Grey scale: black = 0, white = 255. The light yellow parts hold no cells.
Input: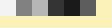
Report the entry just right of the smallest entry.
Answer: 93
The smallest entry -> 26

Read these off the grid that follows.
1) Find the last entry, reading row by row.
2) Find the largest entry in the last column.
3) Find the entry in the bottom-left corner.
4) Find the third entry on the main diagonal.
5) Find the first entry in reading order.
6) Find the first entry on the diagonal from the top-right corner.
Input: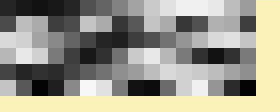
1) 4
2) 196
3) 196
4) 163
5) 37
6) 156

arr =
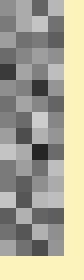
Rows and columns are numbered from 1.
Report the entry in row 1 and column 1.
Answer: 142
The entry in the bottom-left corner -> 164
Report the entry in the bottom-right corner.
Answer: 150
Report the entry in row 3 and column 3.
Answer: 121
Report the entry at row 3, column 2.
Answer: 113
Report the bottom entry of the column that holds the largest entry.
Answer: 78
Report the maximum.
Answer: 205
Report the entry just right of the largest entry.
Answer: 134
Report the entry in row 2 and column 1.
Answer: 121
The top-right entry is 183
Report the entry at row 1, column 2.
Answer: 170
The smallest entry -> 36
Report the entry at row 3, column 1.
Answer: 157
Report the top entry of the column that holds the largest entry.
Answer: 100
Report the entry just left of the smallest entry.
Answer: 170

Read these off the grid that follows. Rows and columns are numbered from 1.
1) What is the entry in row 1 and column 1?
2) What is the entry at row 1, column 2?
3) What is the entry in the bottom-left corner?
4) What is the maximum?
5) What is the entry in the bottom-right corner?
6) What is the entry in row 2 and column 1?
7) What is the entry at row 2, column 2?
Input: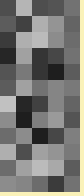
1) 78
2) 181
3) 140
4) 193
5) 114
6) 92
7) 65

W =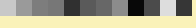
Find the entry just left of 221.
75
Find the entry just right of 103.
140
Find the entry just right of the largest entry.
54

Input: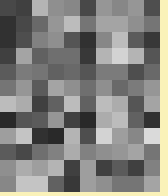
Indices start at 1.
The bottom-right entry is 164
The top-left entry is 72
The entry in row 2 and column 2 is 72
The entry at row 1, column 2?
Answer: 64
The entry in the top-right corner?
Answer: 78
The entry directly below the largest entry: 117
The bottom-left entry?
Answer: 135
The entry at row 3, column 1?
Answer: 49
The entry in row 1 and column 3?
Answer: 180
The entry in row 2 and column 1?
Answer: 49
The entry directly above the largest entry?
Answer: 49
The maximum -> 218
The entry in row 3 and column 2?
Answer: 78

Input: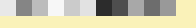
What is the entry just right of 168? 109
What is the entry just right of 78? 168

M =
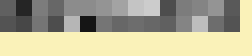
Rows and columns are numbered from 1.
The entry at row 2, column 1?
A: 83
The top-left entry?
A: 96
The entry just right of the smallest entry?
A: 117
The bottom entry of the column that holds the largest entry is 103
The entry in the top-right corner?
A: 89
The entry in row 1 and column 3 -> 124
